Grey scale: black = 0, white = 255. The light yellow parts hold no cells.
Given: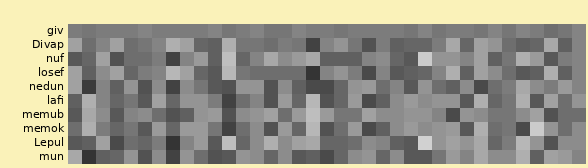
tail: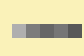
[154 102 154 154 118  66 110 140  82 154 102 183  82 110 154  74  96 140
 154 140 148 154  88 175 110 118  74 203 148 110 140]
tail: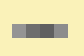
[ 74 110 124 168 140 124 154 132]
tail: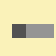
[ 82 140  96  74  74 102 148 154 110 132  88 148 110  96 140  74 110 124
 168 140 124 154 132]
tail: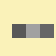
[148 148 124  66 110 132  82 154 102 183  82 102 154  74  96 140 154 140
 148 148  88 175 102 118 175  88 161 110 148]
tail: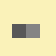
[140 110  82  96 148 154  82 140 148 161 110 154 190 154 118 118 161 140
 140 148 148 132  74 148 140 118 118 140 161  82 110 110]

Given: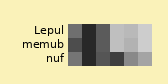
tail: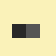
[ 62 137 164]
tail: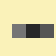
[ 62 137 164]
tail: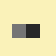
[ 85  62 137 164]
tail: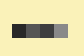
[164]
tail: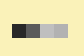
[205]
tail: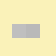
[205]

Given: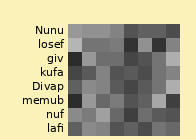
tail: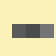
[131]
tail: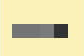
[145  51 131]
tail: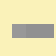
[131  83  96  96  76]
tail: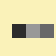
[123  83  96 167  63]
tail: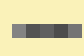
[104]
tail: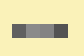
[ 96  76 116 104]

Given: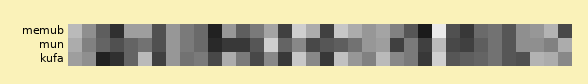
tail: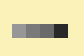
[ 56  56  86 207 100 136  72  86  94 114 151 158  64 122  64 186  72  64
  94 114  86 143 143 129 172]
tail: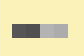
[136]
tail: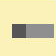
[129 172]
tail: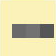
[143 151 179  72]

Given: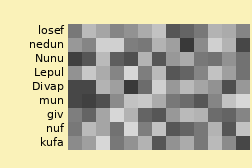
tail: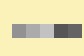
[120 179 171 133]
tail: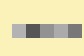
[186 139  71]
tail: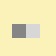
[126 186  86 100 133 194 159 114]
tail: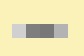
[159  57 139 208 179  71]
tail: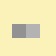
[ 86 146 171 120 186 139  71]

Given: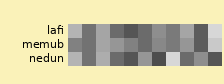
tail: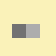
[107  85 150  77 215 107 142  85]
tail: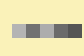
[150  77 215 107 142  85]
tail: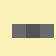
[142 122 165  92 215]
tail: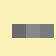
[150  92 201]

